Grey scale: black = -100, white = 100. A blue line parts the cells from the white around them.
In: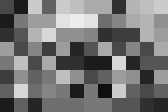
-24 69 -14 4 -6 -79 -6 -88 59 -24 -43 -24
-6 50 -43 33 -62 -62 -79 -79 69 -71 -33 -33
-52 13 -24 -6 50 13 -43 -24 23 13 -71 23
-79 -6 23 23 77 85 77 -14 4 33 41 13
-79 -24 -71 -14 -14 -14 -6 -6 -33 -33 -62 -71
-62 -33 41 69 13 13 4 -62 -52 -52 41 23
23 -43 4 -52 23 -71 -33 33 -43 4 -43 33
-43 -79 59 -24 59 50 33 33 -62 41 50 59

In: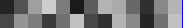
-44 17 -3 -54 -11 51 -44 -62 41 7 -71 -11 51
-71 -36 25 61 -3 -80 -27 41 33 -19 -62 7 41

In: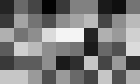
-28 63 46 11 1 -9 -80 -18 -37 72
55 55 21 -37 21 -18 -46 55 -37 38
-55 29 -9 -37 11 29 46 -46 11 46
38 -9 11 72 91 91 -72 38 21 63
-72 -18 -46 -98 -55 1 1 -80 -88 -9
-55 -28 -28 11 -80 -64 55 -46 21 -64

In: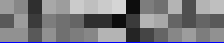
-30 23 -54 -2 -12 -21 -63 -63 -90 -54 41 32 -21 -38 -21 -30
14 14 -30 14 -12 -2 6 41 41 -72 -46 -21 6 23 -2 14
23 6 -63 32 23 59 50 59 67 -90 -2 -12 41 -38 41 50

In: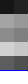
64 56
29 19
10 0
-27 -37
-83 -73

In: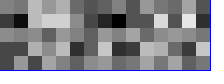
-44 19 -44 29 1 -25 10 19 -17 -7 29 -7 29 -25 -7
10 1 10 -25 19 1 -25 19 1 29 -17 10 19 10 -7
1 -7 47 19 38 -17 -35 -25 1 -35 19 -7 -17 29 -35
-44 -44 38 10 47 -63 -25 55 -63 -54 47 38 -17 -54 55
-54 -90 47 63 63 10 -44 -72 -99 -35 -35 71 -35 80 -63

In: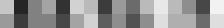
21 -53 1 1 -44 29 65 -26 11 -36 11 74 37 37 -16 74
55 -71 1 29 -61 65 46 -53 21 -16 46 82 46 11 -44 90
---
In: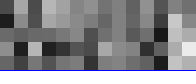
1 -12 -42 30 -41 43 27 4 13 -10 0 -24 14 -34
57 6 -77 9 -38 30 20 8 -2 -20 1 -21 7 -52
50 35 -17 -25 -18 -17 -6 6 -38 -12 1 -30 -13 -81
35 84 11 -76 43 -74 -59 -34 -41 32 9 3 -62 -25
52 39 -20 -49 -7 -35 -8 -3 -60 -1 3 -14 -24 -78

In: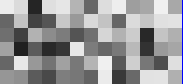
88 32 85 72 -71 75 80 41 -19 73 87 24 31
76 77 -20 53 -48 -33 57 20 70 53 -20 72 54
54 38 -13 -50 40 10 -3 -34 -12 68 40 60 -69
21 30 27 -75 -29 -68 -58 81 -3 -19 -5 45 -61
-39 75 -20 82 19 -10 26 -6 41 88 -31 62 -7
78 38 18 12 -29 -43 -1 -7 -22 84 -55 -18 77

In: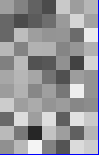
23 43 25 2 -23 -41 58
67 27 -19 -41 -29 -14 21
-16 84 -19 48 24 16 17
18 39 44 3 40 39 4
-48 66 0 46 -36 -32 14
23 15 31 43 30 -10 -37
87 15 22 40 6 25 -7
6 10 60 24 34 16 22
77 58 -18 73 24 74 -26
-25 42 46 -6 -70 53 24
72 61 13 45 91 2 -34

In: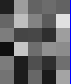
-15 -23 -75 23 -22
-29 76 -20 50 3
-64 24 -2 -46 -44
14 10 -88 55 -14
-63 -13 -3 -77 -38
-80 29 -10 -78 -19

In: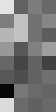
-3 -18 78 -23
-11 5 -1 52
-11 -28 43 52
1 24 19 -31
-22 -49 -20 -46
-22 -13 -32 -39
-17 -21 -95 -6
-24 -18 72 -17

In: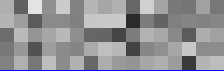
26 -7 37 -24 78 12 59 2 43 30 39 -19 63 29 -6 -8
2 5 41 23 -29 8 8 0 56 57 58 -67 -3 -22 0 4
36 26 -15 46 17 31 44 12 -20 -21 -46 -3 40 32 7 -29
10 10 -6 19 -36 23 9 4 33 50 44 -48 6 13 31 56
41 48 2 38 -7 49 9 39 -19 36 20 16 31 37 22 -55

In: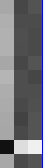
-44 -35 32
-40 -40 37
-38 -42 39
-39 -42 39
-44 -34 31
-39 -45 42
-39 -39 36
-43 -37 34
-48 -34 32
-43 -34 31
73 88 -87
-43 -34 32

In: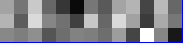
46 -19 28 -8 58 -19 -58 -92 -7 -30 29 41 -46
33 -7 41 -28 71 5 -11 -50 56 -19 70 27 -54
5 -81 7 -1 12 -33 -14 2 -1 -14 23 -46 100

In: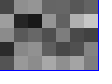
-32 -22 -45 12 17 -21 -20
38 56 24 -71 -81 17 -24
-43 -49 9 -30 -19 -38 -2
-37 3 -66 7 14 -26 -44
29 -1 -34 20 10 32 12
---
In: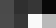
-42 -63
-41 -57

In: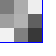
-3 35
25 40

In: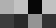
38 52
-52 -67

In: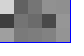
66 -24
-51 -9

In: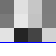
-12 76
-4 81

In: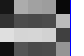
-82 35
-61 -40
